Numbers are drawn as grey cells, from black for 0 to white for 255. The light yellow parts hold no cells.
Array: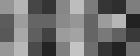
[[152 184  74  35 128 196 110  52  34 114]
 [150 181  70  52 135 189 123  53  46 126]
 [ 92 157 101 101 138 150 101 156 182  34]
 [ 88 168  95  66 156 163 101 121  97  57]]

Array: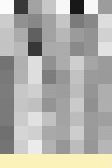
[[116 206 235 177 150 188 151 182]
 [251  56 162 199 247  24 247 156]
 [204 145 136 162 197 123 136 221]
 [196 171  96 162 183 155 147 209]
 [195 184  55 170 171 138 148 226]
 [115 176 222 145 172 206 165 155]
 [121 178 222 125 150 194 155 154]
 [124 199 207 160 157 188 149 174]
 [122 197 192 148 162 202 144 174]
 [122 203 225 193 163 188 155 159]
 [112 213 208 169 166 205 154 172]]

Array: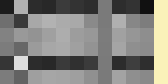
[[124  98 159 166 164 159 144 122 163 143 137]
 [ 28 177  44  40  59  51  45 122  45  51  17]
 [111  58 168 178 171 169 138 122 176 135 125]
 [130 153 147 160 173 157 152 124 161 150 142]
 [124 103 155 167 170 160 147 123 165 143 140]
 [ 53 221  44  40  58  48  59 122  44  62  46]]

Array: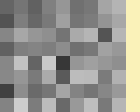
[[131 205 124 188 105 153 190 121 181]
 [101 117  97 128 150 112 119 165 180]
 [ 83 126 103 121 160 117 124 148 167]
 [134 167 150 143 116 170 181  84 181]
 [ 97 127 132 126 141 112 120 162 152]
 [135 194 100 201  55 150 160 151 143]
 [136 150 122 171  90 188 186 123 177]
 [ 64 141 106 118 165 131 117 135 153]]

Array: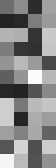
[[245 187  82 146]
 [109 140  44 162]
 [ 35  40 125 154]
 [179 175  52 200]
 [124  53  49 197]
 [148 185 154  72]
 [ 95 148 251 183]
 [ 38  34  83 136]
 [206 120 186 197]
 [206  37 172 157]
 [159 130 169  99]
 [ 85 211  79 204]]

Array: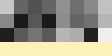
[[ 31  90 117  90 182 173  32 238]
 [199 101  82 101 145 111 136 193]
 [136  26  87  26 141 101 113 181]]

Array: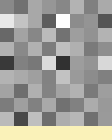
[[186  72 191 109 173 183 112 154]
 [137 113 168 150 135 179 128 170]
 [232 195 168  93 253 140 148  85]
 [104 163 135 187 114 158 146 179]
 [178 137 177 124 191 176 122 142]
 [ 57 129 120 219  49 157 148 216]
 [179 170 159 130 194 154 140 128]
 [163 110 176 131 163 178 122 158]
 [124 159 129 169 113 129 172 153]]

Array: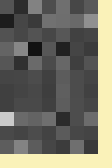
[[ 93 131  92  70  60 111  57]
 [ 84  44 130  77 111  71  89]
 [ 29  70  58 113 110 105 144]
 [ 82  71  83  71  87  65  69]
 [100 135  18  87  33  69  59]
 [ 86  48 106  75 103  63  83]
 [ 69  70  76  64  92  76  69]
 [ 64  68  72  62  95  76  65]
 [ 64  73  73  64  93  77  70]
 [202 106  99 111  43  77 108]
 [ 73  68  76  67  91  71  68]]
